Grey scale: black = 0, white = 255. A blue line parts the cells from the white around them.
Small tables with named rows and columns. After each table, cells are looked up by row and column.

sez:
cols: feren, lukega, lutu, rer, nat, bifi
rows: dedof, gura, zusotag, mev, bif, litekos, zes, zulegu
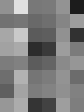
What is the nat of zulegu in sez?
158
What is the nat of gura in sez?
133
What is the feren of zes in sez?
95
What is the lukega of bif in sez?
129
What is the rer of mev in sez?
58
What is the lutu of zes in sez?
124
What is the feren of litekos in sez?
110
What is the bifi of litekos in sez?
108
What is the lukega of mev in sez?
170
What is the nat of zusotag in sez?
145
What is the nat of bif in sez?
138
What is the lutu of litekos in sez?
117
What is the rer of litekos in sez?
124
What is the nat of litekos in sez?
147
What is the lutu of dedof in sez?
120
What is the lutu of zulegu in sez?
52
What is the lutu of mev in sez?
44
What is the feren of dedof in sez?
145
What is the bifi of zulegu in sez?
126

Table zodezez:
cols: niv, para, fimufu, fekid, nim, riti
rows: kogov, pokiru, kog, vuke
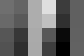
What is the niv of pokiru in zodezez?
105
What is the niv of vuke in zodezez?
82
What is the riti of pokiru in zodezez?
96
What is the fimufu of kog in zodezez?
170
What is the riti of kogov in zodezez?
96
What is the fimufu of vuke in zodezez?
169
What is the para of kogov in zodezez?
100
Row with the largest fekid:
kogov

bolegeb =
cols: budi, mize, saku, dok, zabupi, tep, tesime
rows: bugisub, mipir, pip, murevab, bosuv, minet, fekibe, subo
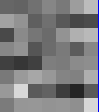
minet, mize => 154
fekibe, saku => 90
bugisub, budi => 102
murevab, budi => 135
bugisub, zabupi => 121
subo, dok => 147
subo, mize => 150
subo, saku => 151
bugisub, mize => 99
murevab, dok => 108
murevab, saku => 85
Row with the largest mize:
fekibe

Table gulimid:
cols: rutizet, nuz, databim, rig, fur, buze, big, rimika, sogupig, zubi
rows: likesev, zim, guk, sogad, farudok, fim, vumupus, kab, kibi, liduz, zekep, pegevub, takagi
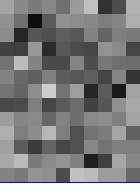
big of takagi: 186
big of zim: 136
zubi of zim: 174
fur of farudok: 73
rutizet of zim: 145
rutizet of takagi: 131
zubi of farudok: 109
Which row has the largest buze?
takagi

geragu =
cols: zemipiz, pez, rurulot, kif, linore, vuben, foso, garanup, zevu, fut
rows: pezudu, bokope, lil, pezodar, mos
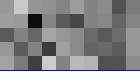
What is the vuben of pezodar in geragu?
138
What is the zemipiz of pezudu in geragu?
152
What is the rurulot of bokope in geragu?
12
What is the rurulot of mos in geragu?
64
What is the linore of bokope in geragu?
91
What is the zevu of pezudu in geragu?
81
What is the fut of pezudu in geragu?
123
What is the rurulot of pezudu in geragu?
149

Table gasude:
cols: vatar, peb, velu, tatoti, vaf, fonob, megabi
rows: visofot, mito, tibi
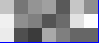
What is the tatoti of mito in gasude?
84
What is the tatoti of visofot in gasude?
160
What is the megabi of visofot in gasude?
143
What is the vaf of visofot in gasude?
89
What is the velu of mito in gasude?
128
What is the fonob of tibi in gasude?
102
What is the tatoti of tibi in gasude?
169
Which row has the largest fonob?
mito

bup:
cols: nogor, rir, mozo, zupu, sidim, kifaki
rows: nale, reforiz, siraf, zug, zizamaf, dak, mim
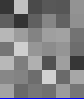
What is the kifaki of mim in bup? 118
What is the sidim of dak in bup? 106
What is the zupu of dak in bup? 209
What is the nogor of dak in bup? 135
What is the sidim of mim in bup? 156
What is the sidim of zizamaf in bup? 159
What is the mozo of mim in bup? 119
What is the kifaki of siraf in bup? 115
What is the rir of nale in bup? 193
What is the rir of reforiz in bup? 51
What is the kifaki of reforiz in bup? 144
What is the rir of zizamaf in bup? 126

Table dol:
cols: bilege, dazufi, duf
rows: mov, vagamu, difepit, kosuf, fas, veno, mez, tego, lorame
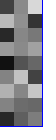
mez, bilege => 177
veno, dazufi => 194
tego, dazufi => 108
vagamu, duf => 52
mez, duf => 198
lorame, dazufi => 95
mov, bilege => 65
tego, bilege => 131
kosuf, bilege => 154
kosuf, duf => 161
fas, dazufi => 83
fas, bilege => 17
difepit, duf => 120
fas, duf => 103
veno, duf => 66
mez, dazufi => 134
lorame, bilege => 39
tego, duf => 104
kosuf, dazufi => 138
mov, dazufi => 138

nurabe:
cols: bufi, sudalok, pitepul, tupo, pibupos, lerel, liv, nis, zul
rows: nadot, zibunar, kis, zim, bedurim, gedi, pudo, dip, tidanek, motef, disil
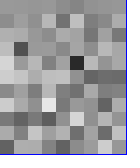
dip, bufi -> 204
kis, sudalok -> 172
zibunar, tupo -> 183
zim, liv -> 142
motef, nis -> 108
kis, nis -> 161
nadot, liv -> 146
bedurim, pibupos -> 162
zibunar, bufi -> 141
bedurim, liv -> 185
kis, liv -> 118
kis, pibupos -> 171
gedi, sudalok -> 196
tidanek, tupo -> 94

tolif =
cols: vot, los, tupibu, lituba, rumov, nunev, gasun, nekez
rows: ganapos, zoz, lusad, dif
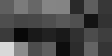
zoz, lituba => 79
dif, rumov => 13
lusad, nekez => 62
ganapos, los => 123
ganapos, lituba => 133
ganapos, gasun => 94
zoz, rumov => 88
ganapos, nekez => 55
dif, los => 140
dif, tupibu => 77
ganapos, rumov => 132
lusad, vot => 58
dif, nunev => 44

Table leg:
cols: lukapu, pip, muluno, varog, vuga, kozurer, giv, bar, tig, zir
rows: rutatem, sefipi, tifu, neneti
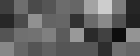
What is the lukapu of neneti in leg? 136
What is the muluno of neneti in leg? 84
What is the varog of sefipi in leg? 100
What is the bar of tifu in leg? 65
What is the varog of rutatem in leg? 85
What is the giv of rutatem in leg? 163
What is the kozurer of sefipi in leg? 49
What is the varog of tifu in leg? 128
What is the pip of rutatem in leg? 110
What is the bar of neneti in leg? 45
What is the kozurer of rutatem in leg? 102
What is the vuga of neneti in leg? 85
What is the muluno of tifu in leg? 114
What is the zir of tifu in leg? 148
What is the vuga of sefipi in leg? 102
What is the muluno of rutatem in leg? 74
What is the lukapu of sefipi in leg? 39
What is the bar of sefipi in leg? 138

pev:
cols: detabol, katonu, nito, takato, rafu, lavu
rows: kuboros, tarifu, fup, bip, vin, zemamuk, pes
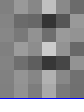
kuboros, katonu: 153
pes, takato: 169
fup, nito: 146
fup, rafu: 154
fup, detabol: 135
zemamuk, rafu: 136
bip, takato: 204
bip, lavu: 104
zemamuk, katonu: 148
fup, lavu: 147
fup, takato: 110
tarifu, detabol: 132
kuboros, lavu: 107
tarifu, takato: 52
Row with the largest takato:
bip

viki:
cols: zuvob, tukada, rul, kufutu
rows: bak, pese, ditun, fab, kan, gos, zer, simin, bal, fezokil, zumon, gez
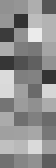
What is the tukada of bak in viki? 149
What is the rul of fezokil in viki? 167
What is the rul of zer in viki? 106
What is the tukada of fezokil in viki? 161
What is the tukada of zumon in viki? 185
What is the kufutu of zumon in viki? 160
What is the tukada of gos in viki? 127
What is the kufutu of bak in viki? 86
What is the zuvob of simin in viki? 116
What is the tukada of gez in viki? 134
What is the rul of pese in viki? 189
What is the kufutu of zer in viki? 214
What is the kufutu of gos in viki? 52
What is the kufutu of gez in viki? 93
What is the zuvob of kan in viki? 54
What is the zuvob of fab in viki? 173
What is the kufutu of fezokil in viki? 119
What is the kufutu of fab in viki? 165

